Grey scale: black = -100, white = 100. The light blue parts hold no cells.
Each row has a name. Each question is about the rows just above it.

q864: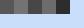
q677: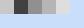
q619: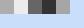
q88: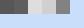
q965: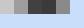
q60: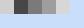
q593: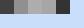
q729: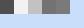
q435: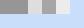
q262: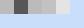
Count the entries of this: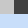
2
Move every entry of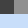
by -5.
[-54   8]

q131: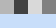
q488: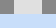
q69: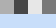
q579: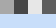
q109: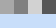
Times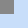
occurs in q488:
2
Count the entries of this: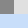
2
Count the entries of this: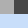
2
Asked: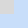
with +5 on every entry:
[75]
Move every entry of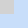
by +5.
[70]
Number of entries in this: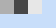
3

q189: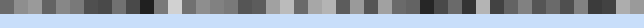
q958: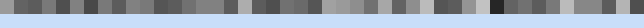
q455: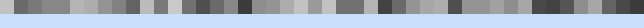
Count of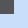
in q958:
3
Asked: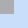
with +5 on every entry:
[41]
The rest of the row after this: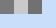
[-38 -17   6 -54  11  16  36  52  21  52 -11 -11  41 -48 -17  16  31  36
 -38  16  16  26  11  31 -43 -48 -33  11  31 -22 -43 -54]
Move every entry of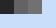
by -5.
[-75 -27 -16]
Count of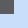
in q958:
8

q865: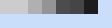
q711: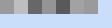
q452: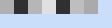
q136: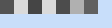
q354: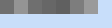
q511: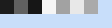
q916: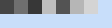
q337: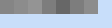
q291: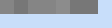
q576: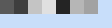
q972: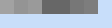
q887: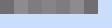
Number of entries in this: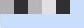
5
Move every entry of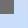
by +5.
[-8]

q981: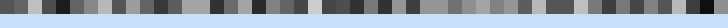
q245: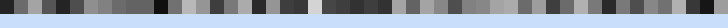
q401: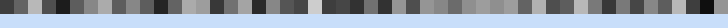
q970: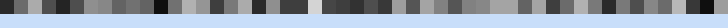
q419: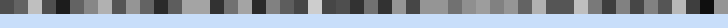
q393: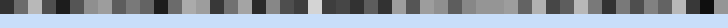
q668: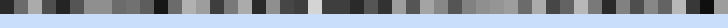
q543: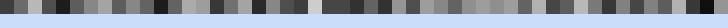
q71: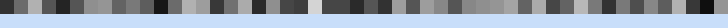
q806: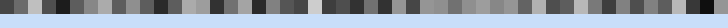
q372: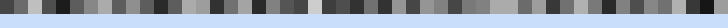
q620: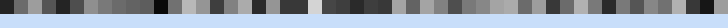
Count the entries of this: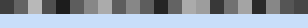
22
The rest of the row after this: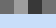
[ 39  -5 -67   1 -39   6 -11  39 -56 -83  23]

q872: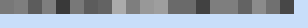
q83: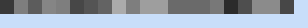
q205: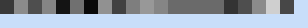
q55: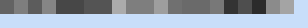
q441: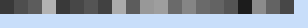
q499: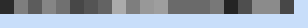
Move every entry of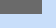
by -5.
[-22 -22 -22]
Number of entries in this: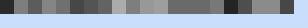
21
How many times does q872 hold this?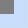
5
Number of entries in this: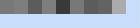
9
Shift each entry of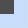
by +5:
[-34]
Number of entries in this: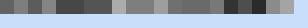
21
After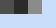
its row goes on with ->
[29]

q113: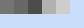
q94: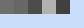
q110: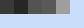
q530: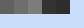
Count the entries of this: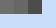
3
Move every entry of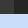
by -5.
[-60 -75]
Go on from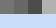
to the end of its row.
[61]

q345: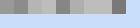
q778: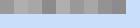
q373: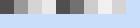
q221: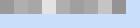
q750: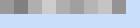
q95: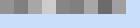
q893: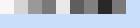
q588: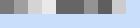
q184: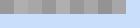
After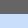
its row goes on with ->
[ 15 -26  60]
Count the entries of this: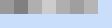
7
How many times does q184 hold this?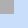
2
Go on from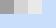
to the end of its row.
[-21 -21  15 -26  60]
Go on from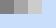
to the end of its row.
[  5   0  31 -16  25]
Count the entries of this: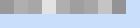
9

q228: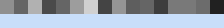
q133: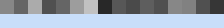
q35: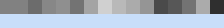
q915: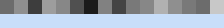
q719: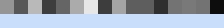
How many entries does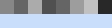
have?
8
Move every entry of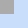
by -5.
[29]
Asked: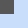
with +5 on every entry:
[-27]
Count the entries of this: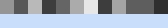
12
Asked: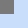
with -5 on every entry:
[-10]
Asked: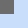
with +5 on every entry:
[-10]

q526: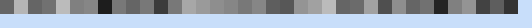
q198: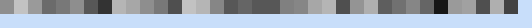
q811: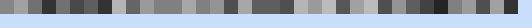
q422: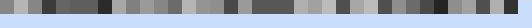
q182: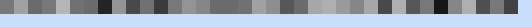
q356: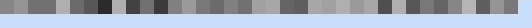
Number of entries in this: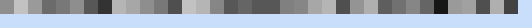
37
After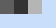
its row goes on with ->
[-21  21   0   0  31   0  16 -38  31 -26 -26 -38  42  21  47 -32  26  47
 -38  16 -26 -48 -72   0  21 -38  26 -60]
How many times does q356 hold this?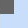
2

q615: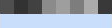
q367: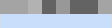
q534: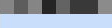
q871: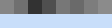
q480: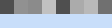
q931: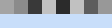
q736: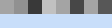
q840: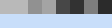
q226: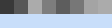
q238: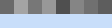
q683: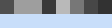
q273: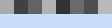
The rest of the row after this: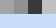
[ 29 -44  29 -32]
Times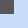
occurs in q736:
1
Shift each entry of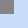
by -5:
[-1]
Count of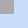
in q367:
0
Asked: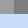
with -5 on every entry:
[19 -7]
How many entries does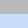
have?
2
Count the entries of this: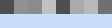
8

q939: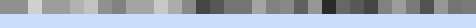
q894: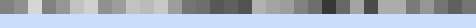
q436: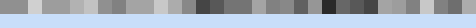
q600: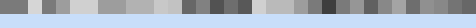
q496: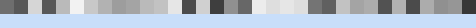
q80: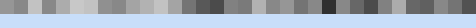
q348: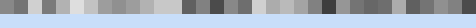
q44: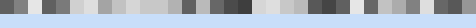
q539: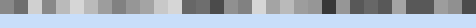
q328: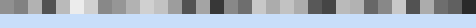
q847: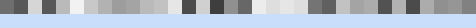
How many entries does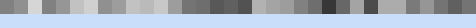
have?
34
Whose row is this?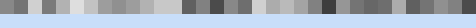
q348
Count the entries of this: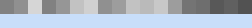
18

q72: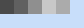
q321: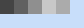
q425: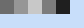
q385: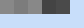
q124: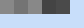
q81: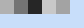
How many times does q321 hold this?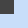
1
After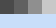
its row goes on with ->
[34]
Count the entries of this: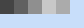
5
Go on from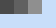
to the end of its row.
[57 34]
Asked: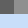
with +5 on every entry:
[-20  17]
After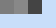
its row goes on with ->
[-42]

